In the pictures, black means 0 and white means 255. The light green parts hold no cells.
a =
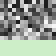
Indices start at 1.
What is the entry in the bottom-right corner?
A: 79
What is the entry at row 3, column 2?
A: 107
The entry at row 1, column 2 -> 54
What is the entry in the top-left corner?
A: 131
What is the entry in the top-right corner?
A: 186
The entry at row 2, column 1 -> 160
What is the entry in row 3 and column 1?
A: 67
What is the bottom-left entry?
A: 216
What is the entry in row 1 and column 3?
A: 160

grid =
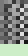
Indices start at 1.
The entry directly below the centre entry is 121
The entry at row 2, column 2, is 67
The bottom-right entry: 23
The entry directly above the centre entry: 121
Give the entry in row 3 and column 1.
121
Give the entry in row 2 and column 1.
121
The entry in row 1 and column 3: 152
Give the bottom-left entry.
137
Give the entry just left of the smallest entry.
210
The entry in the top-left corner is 121
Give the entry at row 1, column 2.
137
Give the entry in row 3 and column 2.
55
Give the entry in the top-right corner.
96
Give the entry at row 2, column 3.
67
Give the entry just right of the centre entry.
137
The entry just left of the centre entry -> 81

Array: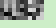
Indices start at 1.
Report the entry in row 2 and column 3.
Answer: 124
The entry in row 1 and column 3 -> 140
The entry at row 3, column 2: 172
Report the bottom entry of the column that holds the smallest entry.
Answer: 156
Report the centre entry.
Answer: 19
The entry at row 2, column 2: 187
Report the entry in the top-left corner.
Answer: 112
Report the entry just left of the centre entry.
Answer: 86
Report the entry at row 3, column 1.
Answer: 45
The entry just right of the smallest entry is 19
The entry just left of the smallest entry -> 86
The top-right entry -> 58
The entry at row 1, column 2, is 172
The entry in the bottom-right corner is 203
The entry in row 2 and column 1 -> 112

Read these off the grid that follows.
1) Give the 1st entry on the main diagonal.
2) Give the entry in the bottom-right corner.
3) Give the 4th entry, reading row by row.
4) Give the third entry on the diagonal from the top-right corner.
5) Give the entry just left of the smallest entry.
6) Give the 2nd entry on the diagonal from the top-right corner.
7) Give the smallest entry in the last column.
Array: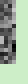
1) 101
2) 169
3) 157
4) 101
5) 132
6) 44
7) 0

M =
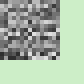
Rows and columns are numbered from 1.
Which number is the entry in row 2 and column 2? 156
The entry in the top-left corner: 100
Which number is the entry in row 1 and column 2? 87
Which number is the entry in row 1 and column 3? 170
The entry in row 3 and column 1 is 170
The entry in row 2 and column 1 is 198
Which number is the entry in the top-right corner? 100
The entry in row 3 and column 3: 87
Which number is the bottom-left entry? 59
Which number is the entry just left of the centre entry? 59
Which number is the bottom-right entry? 198
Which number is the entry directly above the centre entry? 127
